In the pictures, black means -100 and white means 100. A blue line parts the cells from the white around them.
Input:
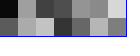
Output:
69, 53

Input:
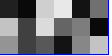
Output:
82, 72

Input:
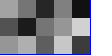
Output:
64, 56

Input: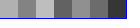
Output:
49, 39

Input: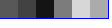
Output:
69, 34

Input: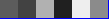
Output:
87, 39

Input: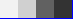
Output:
90, 63

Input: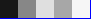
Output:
93, 75
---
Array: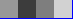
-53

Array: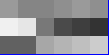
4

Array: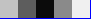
-27

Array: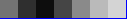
-63

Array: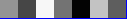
-45

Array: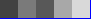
-4
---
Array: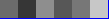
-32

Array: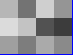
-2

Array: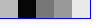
-7

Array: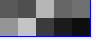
-54

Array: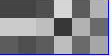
49

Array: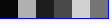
-43

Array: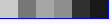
11

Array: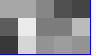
15

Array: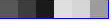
75

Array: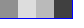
73
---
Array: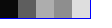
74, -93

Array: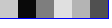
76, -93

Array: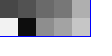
90, -90

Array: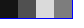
71, -84

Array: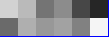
92, -70

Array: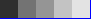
78, -63
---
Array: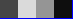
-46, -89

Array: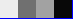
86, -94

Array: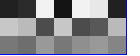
-74, 4

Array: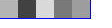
41, 23

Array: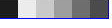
-78, -41

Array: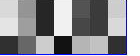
70, -62

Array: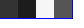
-60, -33
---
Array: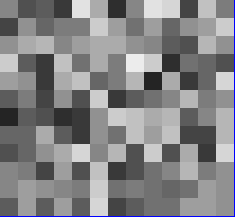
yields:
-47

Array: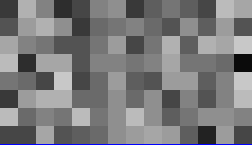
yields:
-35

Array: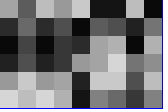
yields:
-66

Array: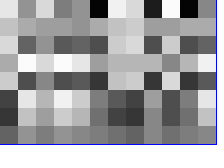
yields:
52

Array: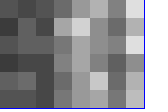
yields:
-54

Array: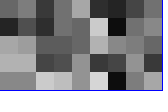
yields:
-72
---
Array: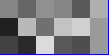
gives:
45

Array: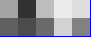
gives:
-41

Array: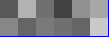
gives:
-21

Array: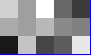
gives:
25

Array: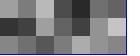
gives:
-49

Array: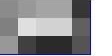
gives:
75

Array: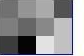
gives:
-20

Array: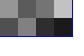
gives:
1
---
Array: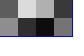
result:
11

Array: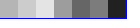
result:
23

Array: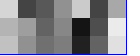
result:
-2

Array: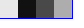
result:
82

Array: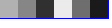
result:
-62

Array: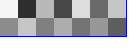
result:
36
